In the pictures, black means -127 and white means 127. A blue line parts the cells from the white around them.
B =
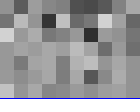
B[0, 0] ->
18
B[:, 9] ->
[40, -24, -10, -16, 19, 19, 19]
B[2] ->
[82, 25, 44, -7, 2, 24, -81, 27, 18, -10]
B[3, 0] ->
24
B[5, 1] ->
13
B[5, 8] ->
44
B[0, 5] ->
-47
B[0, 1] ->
-35
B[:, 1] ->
[-35, 58, 25, 35, -5, 13, 21]
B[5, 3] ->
39
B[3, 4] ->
31
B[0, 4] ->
0
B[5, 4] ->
-2
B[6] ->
[66, 21, 40, 6, 10, 26, 15, 29, 33, 19]
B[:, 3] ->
[7, -75, -7, 40, 40, 39, 6]
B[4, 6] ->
61

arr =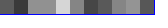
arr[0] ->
-36
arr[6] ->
-57
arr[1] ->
-69
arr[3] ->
17

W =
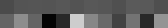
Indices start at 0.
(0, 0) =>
-52
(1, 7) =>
-22
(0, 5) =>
-44
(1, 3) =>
-123
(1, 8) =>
-61
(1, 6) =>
7

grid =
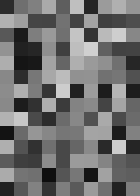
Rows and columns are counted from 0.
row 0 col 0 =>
-83
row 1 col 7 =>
-64
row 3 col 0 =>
19
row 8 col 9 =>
-20
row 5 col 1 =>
-82
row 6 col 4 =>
77
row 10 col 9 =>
-90
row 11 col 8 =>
-32
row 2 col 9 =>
7
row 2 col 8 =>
78
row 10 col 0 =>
47
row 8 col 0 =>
50
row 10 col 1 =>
-44
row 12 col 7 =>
34
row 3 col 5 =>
62
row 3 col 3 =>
15
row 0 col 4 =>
-33
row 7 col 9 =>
-25
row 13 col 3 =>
-75
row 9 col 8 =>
-100
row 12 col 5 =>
-8
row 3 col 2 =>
-89
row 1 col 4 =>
-13
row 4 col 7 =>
16
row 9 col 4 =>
-9
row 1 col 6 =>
35
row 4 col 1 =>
-106
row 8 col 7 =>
42
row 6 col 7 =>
-99
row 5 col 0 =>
8
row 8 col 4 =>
-20
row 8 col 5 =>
8

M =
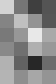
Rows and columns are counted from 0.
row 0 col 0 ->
83
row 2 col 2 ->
104
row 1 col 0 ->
4
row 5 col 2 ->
39
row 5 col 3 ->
20
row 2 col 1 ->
23
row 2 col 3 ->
41
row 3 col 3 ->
24

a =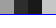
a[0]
30
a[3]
70
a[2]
-102

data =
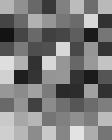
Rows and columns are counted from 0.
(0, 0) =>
53
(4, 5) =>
-24
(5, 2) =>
-75
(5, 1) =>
-97
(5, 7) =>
-42
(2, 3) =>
-63
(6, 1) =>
11
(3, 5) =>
-55
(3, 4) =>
88
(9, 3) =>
73
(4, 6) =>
25
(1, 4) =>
-8
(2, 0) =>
-108
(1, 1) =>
-22
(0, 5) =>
60
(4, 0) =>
94
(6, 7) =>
-78
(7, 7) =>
-1
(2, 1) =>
-58
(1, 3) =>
22
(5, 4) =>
23
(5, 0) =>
81
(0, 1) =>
16

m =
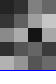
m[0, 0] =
-91
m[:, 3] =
[-24, 70, 39, -68, -21]
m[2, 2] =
-107
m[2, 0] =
10

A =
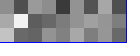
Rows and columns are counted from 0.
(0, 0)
14
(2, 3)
19
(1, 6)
32
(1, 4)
-3
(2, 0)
67
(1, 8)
-1
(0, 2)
26
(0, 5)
19

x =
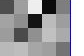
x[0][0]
-49
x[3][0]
57
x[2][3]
65
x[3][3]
31
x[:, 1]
[30, 14, -53, 61]
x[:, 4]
[-1, 29, 42, -12]
